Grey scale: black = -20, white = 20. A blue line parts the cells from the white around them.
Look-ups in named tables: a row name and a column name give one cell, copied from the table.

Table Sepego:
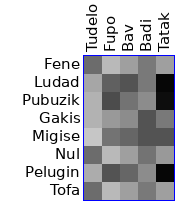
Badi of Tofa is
-1
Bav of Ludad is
-7
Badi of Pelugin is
2
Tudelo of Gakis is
8
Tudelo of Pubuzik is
8
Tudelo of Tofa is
-3
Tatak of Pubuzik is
-18

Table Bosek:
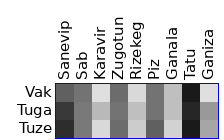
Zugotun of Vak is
-3
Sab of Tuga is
-1
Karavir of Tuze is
14
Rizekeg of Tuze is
12
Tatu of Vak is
-16
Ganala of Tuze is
13
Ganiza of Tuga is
4
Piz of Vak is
-2
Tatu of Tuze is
-16

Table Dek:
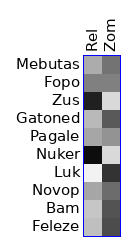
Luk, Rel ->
18
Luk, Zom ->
-12
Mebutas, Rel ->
7
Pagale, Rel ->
6
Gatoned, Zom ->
-6
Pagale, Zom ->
3
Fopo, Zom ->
0
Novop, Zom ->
-3
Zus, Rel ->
-15
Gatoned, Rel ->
9
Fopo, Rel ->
0
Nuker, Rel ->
-18
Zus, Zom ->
14
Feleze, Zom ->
-8

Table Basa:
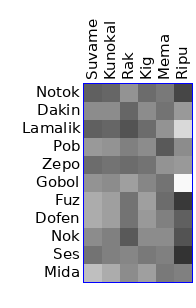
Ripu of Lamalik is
14
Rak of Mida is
2
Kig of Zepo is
-2
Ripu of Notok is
-9
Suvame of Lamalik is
-5
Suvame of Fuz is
7
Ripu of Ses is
-12
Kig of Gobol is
1
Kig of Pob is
2
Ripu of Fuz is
-11
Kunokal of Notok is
-4
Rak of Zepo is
-3
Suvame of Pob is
4
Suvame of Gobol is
3
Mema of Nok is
2
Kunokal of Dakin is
2
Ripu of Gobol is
19
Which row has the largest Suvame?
Mida

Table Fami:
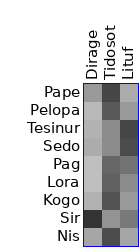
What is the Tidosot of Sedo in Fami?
2
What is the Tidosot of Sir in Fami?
3
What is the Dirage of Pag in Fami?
10
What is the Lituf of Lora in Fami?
2
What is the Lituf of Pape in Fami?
7
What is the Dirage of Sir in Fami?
-12
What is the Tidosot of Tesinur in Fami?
2

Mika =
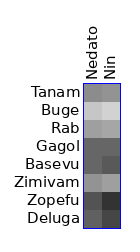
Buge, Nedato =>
11
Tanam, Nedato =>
2
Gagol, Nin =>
-4
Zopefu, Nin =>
-12
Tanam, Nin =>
3
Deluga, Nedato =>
-5
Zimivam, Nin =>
5
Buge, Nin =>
13
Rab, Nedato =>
5
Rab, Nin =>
6
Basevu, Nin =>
-6
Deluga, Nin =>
-9
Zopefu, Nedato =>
-7
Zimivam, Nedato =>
3
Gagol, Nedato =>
-4
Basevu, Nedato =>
-4
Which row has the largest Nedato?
Buge

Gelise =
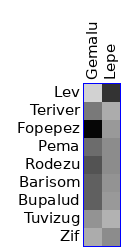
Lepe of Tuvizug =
8
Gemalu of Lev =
13
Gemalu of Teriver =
-1
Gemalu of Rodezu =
-7
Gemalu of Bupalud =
-5
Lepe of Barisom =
3
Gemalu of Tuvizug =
3
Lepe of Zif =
2
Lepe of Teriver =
7
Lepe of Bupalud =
4
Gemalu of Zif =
7
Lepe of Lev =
-12
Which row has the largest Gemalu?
Lev

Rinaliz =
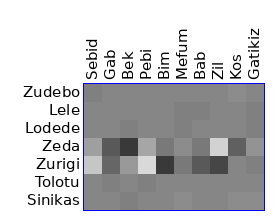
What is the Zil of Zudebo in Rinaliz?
1
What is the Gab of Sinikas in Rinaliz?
1
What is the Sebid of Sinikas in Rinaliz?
1
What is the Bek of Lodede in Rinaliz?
0
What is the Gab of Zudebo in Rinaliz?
1
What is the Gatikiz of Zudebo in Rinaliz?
1
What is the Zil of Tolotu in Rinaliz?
1
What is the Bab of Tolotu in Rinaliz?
1
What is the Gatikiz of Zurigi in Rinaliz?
0
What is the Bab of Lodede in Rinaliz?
1
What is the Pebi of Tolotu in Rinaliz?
0
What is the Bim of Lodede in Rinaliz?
1
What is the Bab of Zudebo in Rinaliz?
1
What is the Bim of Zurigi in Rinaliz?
-11
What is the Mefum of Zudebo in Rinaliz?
1
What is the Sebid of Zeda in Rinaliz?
5
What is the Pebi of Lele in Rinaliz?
1
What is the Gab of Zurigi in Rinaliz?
-4
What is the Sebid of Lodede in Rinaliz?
1

